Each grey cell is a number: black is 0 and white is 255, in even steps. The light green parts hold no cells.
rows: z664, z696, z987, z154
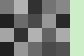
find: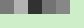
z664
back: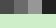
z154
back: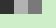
z664
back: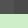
z154

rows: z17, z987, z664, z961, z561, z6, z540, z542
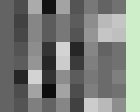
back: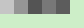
z664
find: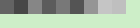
z664
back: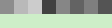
z542

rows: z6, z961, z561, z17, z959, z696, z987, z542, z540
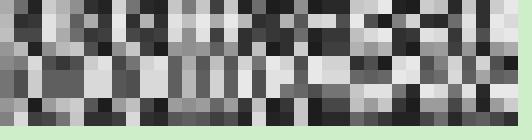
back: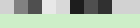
z959
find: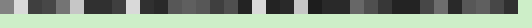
z540
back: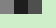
z961
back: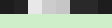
z6
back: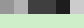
z17
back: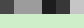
z542

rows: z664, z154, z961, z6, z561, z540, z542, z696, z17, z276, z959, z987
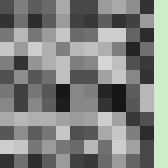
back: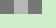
z961
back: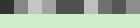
z540
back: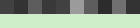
z154
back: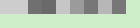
z961
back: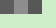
z276
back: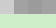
z17
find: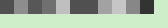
z540

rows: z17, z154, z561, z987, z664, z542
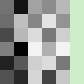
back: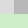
z561
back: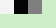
z987
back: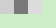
z561

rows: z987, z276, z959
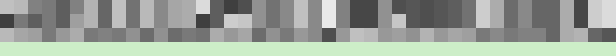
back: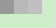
z959
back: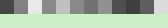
z987
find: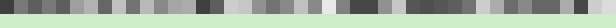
z276
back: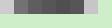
z276
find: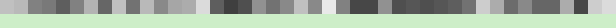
z987

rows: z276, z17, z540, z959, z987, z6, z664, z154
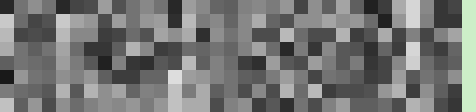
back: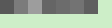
z987
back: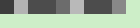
z540
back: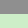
z17
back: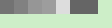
z6
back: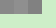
z154
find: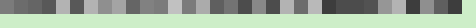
z664

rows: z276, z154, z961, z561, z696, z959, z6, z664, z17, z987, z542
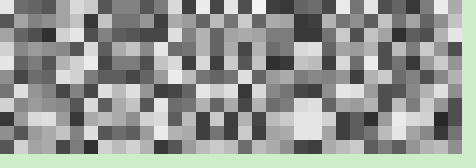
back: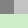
z987
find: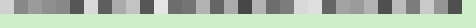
z664
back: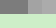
z961
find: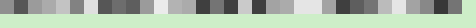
z987

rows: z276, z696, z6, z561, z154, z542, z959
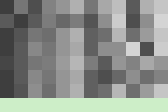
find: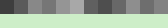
z542
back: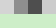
z696
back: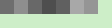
z542
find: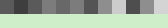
z696

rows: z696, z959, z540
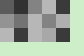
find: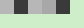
z540
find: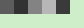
z696
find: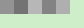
z959

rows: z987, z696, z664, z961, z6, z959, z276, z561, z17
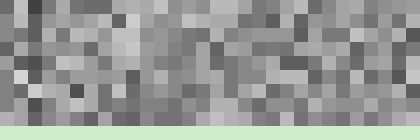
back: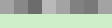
z987
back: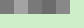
z276
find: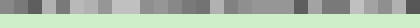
z664
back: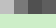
z6

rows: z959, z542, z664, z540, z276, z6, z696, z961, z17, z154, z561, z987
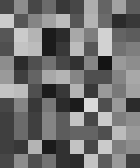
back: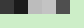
z540
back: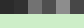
z987
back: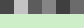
z17
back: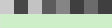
z17
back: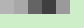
z6

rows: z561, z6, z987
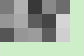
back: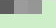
z987
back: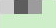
z987

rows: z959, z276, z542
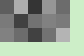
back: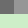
z959
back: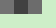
z542
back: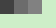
z542

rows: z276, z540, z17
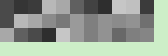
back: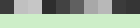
z276
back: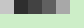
z276
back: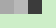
z276
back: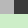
z276
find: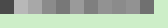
z540

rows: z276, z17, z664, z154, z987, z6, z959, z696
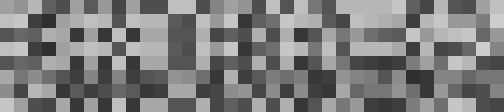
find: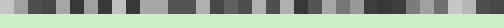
z696
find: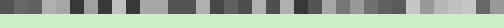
z664
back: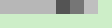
z276
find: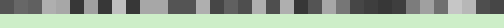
z987

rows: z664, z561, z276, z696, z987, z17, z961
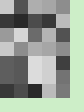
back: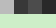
z561
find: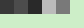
z961
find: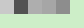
z664
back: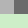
z276
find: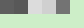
z17
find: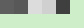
z987
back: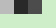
z961

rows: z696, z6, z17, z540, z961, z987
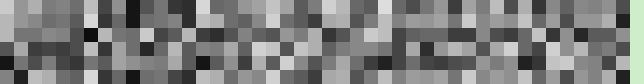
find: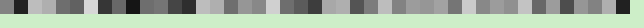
z987
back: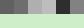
z6

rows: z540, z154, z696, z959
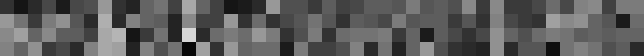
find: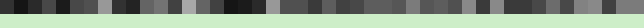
z540
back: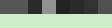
z959
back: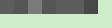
z540

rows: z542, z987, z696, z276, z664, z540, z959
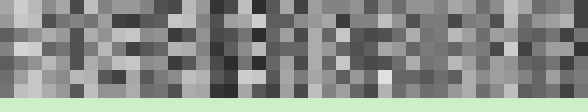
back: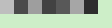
z959
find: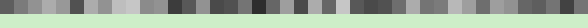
z696
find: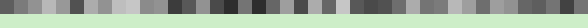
z664

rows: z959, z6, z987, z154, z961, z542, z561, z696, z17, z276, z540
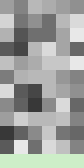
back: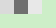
z540
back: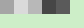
z154
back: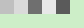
z540
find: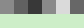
z696
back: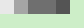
z987

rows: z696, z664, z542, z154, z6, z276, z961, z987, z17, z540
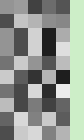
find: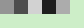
z542
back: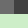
z696
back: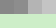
z664
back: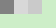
z540
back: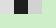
z154

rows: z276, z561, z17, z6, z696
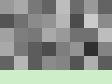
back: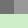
z17
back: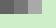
z276

